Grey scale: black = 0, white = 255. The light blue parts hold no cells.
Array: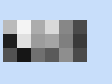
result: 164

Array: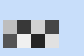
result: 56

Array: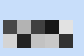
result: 64

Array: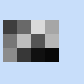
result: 190

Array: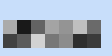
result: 148

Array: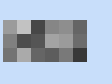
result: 163

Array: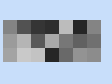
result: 119

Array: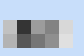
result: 156

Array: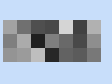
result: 105

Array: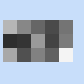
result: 154
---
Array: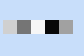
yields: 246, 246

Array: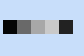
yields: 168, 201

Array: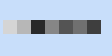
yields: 134, 213

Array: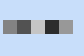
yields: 197, 197

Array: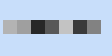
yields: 88, 195

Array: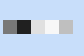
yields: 224, 247

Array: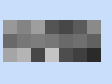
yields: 119, 196

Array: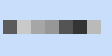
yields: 151, 201

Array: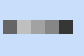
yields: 162, 191

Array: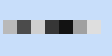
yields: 54, 222
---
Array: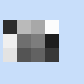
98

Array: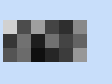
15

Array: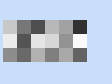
177

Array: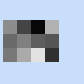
226

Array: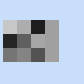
83

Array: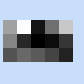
90

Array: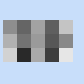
169

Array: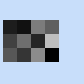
140
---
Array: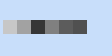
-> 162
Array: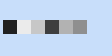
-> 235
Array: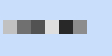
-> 112
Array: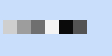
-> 157
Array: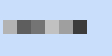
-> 94
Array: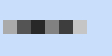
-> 84
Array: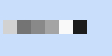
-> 116
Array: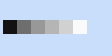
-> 110
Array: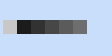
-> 28
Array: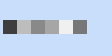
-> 189
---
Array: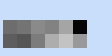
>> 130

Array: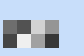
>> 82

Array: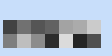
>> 163

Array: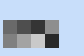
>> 78

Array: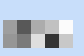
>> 172

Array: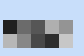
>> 86

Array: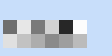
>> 210

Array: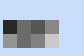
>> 107
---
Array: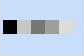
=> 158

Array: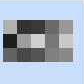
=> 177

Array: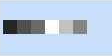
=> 132

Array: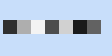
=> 174

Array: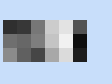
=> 219

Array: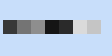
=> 142

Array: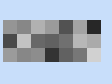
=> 183

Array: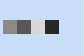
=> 87
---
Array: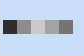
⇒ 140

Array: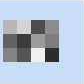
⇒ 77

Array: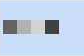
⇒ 178

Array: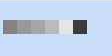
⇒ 152

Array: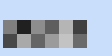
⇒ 72

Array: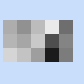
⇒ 110

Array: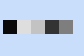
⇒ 126

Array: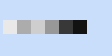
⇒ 152

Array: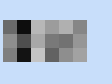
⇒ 78

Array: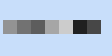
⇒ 93
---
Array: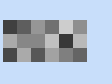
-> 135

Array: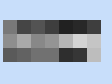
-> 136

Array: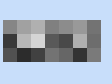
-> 213

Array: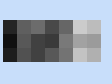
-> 65

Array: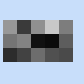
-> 17

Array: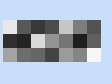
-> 218

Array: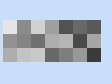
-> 112

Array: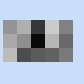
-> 10
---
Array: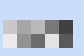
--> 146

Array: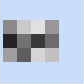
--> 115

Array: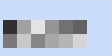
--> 200

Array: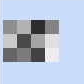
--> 74

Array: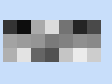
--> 155

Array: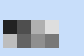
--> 99

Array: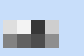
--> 97

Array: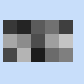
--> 140

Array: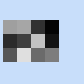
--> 63

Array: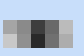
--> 144
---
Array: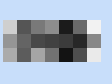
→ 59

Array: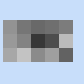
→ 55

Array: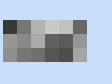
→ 97

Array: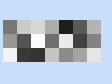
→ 235

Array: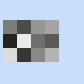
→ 234

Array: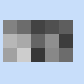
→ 101
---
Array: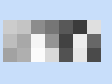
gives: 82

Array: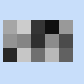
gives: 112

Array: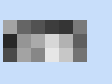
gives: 230

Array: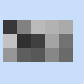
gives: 87

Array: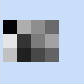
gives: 32

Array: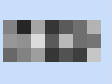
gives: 82
